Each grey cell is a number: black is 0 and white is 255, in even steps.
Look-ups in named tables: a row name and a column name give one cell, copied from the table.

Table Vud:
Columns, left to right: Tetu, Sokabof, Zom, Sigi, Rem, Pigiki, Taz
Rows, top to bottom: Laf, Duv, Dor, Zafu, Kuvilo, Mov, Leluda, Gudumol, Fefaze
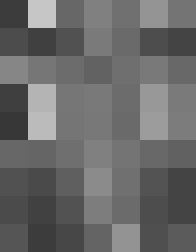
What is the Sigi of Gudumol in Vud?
125
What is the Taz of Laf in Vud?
116
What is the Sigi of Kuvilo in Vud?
120
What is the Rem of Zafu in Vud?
108
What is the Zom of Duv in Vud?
81
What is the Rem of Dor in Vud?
111
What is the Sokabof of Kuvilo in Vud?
187

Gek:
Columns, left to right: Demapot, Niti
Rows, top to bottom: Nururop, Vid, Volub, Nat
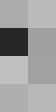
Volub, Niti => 161
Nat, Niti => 184
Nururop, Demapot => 172
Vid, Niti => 159
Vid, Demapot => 39
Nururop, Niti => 186
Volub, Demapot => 192
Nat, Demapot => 174

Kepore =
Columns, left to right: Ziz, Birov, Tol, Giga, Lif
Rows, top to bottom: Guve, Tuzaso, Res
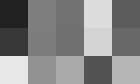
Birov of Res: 145
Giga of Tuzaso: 211
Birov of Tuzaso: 125
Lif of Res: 181
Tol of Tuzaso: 112
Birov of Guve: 126
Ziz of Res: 231
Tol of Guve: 114
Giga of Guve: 220
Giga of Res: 83
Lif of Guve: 93
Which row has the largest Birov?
Res

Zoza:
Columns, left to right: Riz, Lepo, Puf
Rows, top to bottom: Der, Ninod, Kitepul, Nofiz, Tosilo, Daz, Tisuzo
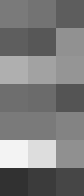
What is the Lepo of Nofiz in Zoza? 107
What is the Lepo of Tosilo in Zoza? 122
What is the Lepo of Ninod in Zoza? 87
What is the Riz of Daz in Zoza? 243
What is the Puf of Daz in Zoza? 144
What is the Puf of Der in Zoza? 93
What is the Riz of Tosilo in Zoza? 122
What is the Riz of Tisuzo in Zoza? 49
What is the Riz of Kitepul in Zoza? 175
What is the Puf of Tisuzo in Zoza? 70
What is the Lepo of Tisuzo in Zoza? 59
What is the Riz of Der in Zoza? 122
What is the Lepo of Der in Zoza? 115
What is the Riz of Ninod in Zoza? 94
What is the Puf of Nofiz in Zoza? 84
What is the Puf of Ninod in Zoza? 145

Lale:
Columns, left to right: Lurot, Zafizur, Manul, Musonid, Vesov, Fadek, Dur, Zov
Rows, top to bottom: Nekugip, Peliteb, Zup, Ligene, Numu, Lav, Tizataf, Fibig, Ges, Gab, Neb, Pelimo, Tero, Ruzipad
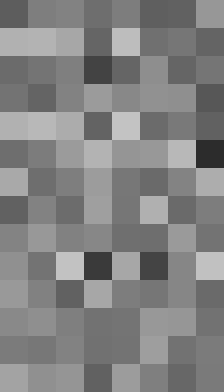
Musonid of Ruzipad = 97
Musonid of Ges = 135
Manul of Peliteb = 167
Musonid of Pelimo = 114
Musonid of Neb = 167
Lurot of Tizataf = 169

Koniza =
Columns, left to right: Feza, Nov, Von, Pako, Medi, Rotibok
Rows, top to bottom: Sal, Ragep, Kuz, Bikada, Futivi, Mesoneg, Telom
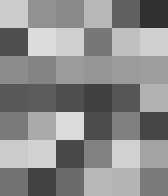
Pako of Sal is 183
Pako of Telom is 184
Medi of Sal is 97
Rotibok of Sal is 48
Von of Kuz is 155
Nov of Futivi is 170
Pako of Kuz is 149
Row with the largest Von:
Futivi

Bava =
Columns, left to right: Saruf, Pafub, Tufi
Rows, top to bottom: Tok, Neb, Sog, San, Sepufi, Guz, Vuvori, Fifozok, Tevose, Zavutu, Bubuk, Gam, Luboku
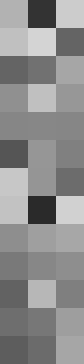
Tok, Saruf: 178
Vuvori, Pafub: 149
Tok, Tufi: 204
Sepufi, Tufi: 134
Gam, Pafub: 119
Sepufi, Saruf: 134
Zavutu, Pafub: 135
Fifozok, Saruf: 194
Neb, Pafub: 212
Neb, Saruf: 192

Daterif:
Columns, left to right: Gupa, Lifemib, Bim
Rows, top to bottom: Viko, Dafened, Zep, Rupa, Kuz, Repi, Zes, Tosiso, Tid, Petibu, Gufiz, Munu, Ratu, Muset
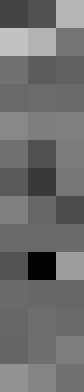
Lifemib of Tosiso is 103
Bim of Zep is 97
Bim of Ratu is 125
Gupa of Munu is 104
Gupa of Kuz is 136
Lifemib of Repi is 80
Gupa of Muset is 146
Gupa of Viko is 68
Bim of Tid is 106
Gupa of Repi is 112
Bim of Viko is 183
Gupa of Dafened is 194
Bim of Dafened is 116
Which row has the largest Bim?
Viko

